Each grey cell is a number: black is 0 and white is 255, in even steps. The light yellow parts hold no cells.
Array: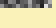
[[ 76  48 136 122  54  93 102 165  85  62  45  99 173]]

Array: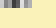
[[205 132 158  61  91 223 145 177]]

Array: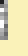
[[ 32 178]
 [251 172]
 [185 147]
 [251 106]
 [164 107]]

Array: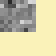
[[128 117  43 118 150 120 160 216 210]
 [144 144 121 151 145 125 125 117 146]
 [123 130 141 131 126 131 134 129 151]
 [133 110 143 146 155 142 133 130 134]]

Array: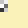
[[196 242]
 [ 53 206]]

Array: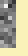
[[130 156 105  56]
 [121 129 117 106]
 [ 57  87 196 131]
 [128 130 138 145]
 [110 103 143 116]
 [176 108  92 146]]
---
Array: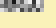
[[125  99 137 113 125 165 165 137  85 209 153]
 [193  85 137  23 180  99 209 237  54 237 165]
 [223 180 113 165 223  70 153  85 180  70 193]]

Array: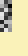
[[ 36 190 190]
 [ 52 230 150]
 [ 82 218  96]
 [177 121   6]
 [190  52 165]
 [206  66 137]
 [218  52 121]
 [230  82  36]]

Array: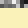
[[ 84 113  99 113 197  60 171]
 [184 129 145 240 157  48  24]]

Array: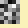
[[ 24  52 197 249 120]
 [ 38 181 106  24 149]
 [ 78 225 213  52 165]
 [165  66 181 106 120]
 [181  66 165 136  90]
 [197 149  10  38 213]]

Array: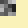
[[ 74  90 171 199]
 [104  90 158 145]
 [158 119  61  32]
 [185  90 104  32]]

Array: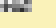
[[142  73 113 128 128 142 174 189]
 [201  73 216  86  98  46 113 158]
 [231 128 247 158 174 216  86 142]]

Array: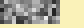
[[ 34 120 177 133 190 190 133 162 217 162  77 107 177  34 120]
 [ 63 107 107 202  50  50 133  93 162 162 177 190  77 120 148]
 [ 77 190 148 162 148 120 133 133 177 177 120 107 120  50  93]
 [ 93 177 133 190  63  77  77 120 202 162 133 233  93 148 190]
 [107 148 162  77 148 148 202 133 133  93  77  63 177  34 107]
 [120  93 107 148 217 162 148 120 162 162 177  93 148 190 107]]

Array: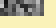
[[ 59 102 115  59 155 170  43 170 115 143 102]
 [ 73  59 102  88 128 155 102  73 128 128  88]
 [170  18 128 128  59  88 155 143 128 186  88]
 [198  30 115  73 143  43  43  73  88 155 102]]
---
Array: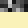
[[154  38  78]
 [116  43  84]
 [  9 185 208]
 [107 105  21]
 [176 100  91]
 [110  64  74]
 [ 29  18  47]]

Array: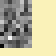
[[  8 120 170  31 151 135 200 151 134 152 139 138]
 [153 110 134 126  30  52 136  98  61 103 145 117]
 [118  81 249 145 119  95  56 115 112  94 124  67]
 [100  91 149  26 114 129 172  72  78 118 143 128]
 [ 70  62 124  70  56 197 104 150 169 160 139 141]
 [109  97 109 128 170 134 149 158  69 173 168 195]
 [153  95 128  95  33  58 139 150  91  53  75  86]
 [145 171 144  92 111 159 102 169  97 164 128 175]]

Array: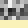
[[164  83  53 177 167]
 [ 75 190 171 189 110]
 [153  61  31 240 243]
 [223  81  59 185 180]
 [104 134 182 189 122]
 [153  76  66 208 188]
 [155  90 107 100 174]]

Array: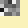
[[246  21 199 150]
 [103 218 101 114]
 [ 99 149 108  57]
 [154 132  88 239]
 [119 157 129 127]]

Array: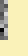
[[101  79   4 184 149  99  79 115 114 103]
 [119 184 196 116 176 169 215 148  86 196]]

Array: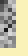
[[169 154 206 128 184 194 139 114 165  94  90  60]
 [118 169 184 168  25 178  92 164 181 157 135  82]
 [158 195 121 216 204  50 156  95 175  72 162 192]
 [145 135 133 198 137 168  79 202 105 183 207 170]]

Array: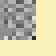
[[142 136 145 151 162 146 146 167 143 158]
 [219 140 147 133  89 124 152  96 165 133]
 [112 145 141 186 186 149 123 195 132 180]
 [192 116 137 173 134 114 137 154 140 178]
 [123 199 167  93 126 193 160 101 176  86]
 [146 181 162 102 128 174 166 110 172 101]
 [149 127 138 177 174 131 140 189 129 183]
 [195 105 134 190 149 104 141 172 132 197]
 [ 43 212 169 108 189 223 150 157 163  98]]

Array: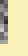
[[158 109 109 201 171 125 105  99 146 131  73]
 [165 129 173 111 119  49  74 169 128  95 120]]
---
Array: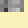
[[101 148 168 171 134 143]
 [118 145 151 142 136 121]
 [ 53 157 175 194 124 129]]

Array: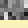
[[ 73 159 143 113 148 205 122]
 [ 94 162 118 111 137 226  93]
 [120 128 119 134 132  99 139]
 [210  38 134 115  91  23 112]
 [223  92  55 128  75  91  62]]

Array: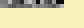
[[120 185  90  79  41 159 196 143  11 171  95  65 153  13   9 123]
 [127  98  86 112 100 113 100 153 125 133 124 105  87 127 182 138]]

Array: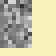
[[ 78 216 213 103 168 138 102 144]
 [195 126 131 104  50 101 128 100]
 [165 104 173 162 103 123  90 108]
 [184 184 128 195 111 150 144 138]
 [133 158  92 187 157 180 219 124]
 [126 183 138 198 154 168 165 126]
 [155  88 134 112 125 187 160 131]
 [ 91 145 130 124 155 119 220 147]
 [160 126 132 160 190 133  78 123]
 [185 107 120 138 169  69 180 127]
 [119 199 103 135 125 136 151 111]
 [133 167 164 117 120 153 207 113]]

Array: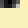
[[ 25   0  51  94  75]
 [ 28  24  81 192  86]]

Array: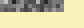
[[194 117  37 101 141  96  78  80 181  81  40  94 124 119 117 152]
 [107 115 126 140 145  69 131  98  85  69 104  93 120  75 142 119]
 [ 83  98  84 153  93  71  88 148 101  66 133 110 153 122 132 108]]

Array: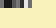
[[ 24  26  87 116  48 230 112 115]
 [ 24  26  87 116  48 230 112 115]]
